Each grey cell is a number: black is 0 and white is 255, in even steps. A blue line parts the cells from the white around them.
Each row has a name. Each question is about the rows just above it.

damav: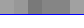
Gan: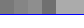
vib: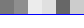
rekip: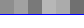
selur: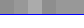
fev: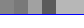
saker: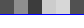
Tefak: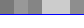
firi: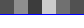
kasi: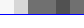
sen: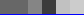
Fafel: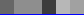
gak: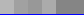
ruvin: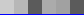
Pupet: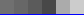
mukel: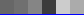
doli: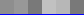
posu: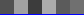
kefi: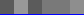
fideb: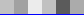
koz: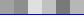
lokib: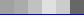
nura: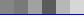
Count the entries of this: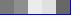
5
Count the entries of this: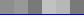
6

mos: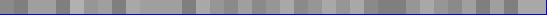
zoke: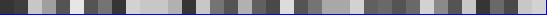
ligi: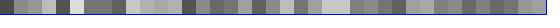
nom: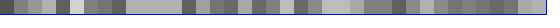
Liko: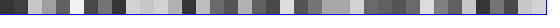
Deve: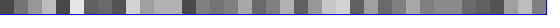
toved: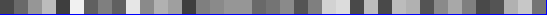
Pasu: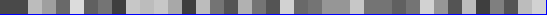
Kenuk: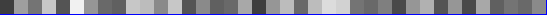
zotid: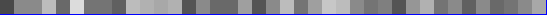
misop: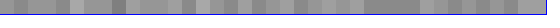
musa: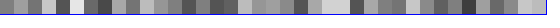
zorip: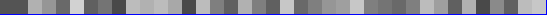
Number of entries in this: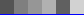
6
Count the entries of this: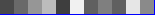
11

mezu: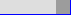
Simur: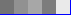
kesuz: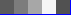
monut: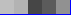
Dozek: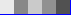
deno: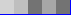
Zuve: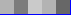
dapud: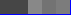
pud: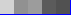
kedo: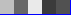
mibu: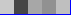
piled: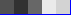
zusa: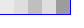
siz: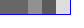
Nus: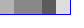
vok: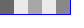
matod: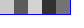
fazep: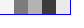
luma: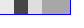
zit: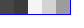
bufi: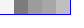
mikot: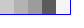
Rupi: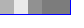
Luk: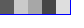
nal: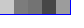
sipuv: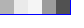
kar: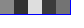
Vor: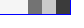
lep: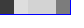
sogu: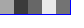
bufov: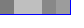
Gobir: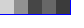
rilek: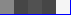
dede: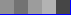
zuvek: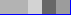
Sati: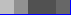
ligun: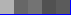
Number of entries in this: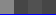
4
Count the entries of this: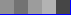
5
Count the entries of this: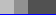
4

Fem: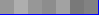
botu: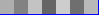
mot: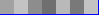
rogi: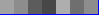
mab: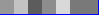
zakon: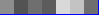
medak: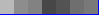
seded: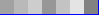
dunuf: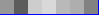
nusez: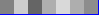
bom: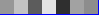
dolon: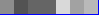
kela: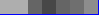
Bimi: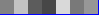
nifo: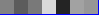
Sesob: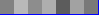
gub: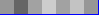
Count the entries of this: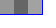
3
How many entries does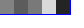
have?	5

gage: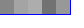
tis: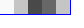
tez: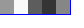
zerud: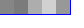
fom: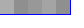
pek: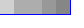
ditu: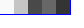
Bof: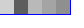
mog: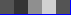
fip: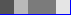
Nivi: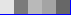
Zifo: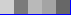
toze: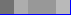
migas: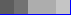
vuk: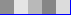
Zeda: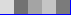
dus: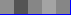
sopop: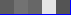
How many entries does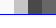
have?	4
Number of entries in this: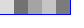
5
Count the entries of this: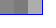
3
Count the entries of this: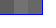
3
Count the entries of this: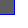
1

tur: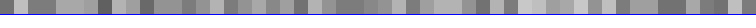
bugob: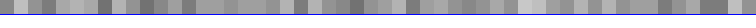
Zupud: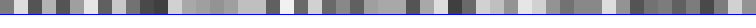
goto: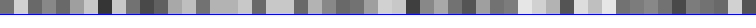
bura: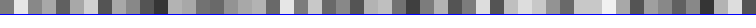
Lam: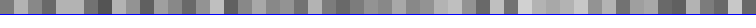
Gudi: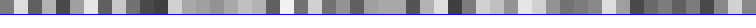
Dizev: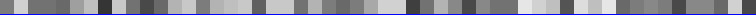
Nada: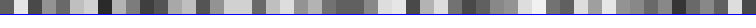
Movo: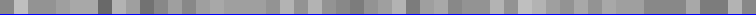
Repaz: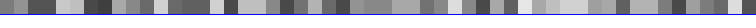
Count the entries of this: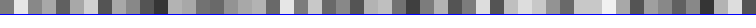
54
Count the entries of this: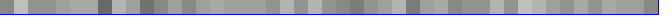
47
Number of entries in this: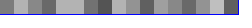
17
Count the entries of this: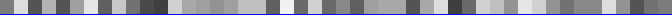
48
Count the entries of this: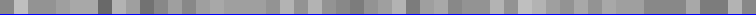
54

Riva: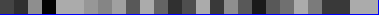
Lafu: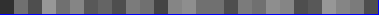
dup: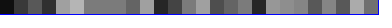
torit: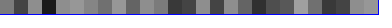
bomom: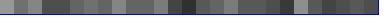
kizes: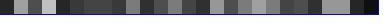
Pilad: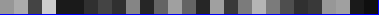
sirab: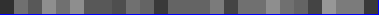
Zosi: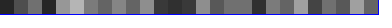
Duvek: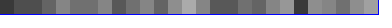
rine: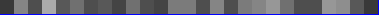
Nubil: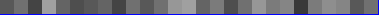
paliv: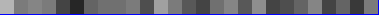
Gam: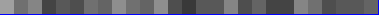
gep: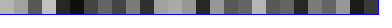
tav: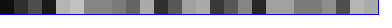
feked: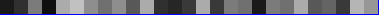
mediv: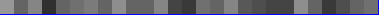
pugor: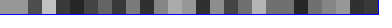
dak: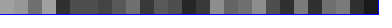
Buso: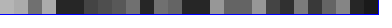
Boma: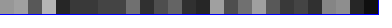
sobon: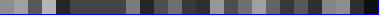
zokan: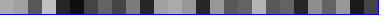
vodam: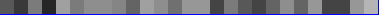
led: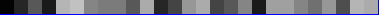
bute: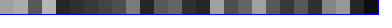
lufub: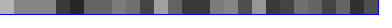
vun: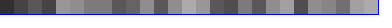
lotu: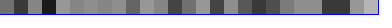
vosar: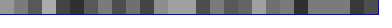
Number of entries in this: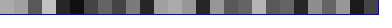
27
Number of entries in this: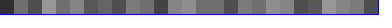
27

